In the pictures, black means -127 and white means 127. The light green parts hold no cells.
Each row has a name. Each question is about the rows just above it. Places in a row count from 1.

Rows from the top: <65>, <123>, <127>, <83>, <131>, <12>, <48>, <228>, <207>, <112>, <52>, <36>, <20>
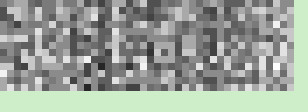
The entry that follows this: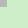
[84]
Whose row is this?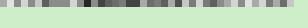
<20>
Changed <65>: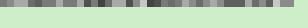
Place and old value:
22, [-47]
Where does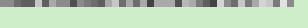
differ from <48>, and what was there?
27, [41]
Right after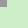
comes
[-5]
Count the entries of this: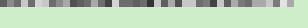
42

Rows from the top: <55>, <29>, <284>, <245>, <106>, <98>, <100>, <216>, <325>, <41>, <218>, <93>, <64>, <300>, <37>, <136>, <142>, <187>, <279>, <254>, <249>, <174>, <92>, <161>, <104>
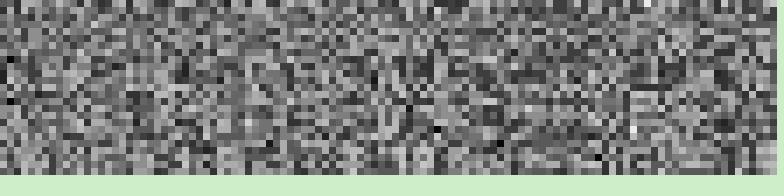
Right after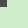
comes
[30]
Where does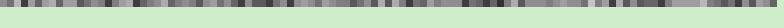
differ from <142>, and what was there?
90, [-26]
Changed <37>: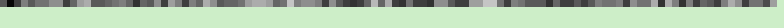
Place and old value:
110, [-38]
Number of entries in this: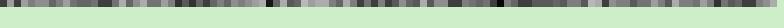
111

